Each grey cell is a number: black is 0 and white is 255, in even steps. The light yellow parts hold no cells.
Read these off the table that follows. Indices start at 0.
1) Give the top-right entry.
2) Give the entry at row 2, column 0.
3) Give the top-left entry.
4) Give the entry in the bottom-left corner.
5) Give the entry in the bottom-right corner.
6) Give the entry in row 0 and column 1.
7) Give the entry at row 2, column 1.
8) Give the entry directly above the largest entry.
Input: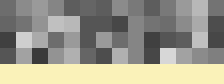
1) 115
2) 64
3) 109
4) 85
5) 127
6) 139
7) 207
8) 85

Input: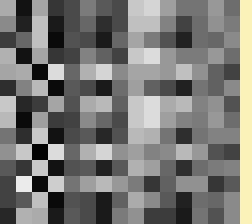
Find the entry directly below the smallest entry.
200
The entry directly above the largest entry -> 54
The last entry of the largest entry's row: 89
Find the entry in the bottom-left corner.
39
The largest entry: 235
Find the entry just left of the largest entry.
66
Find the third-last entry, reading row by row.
116
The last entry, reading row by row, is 138
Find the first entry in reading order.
171
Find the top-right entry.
109
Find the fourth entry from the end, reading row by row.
26
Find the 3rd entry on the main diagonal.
192
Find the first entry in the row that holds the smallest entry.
145
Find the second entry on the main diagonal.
33
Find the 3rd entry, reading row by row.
165
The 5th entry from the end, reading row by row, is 60
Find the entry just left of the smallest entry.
200
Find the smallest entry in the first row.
18
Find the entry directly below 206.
10
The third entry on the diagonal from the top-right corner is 109
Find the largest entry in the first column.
200
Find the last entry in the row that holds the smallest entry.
66
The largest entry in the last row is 177

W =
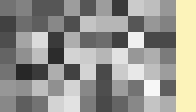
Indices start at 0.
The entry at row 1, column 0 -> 65
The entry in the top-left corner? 115
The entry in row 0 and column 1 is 129
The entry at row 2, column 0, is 78
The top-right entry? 151
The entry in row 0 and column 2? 86
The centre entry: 203
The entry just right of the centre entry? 181
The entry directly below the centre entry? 211
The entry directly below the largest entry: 197
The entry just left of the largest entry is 115
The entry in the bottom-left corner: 136
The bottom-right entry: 173
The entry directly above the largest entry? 189
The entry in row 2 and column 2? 219
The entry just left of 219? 165
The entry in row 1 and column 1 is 108
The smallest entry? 38
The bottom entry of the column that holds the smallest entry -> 94

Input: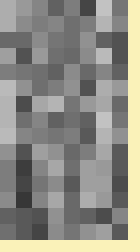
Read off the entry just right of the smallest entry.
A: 133
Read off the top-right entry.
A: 117
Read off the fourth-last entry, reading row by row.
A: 117
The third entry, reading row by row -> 133
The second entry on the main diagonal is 139
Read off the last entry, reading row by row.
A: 89
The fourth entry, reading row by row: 97
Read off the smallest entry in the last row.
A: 69
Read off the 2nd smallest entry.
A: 61
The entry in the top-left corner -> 173
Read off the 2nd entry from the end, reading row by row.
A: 159
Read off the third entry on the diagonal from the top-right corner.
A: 145
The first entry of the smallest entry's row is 139
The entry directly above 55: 69
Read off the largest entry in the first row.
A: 194
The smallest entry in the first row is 69
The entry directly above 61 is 82
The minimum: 55
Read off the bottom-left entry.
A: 111
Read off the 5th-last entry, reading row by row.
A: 139
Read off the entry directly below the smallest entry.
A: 89
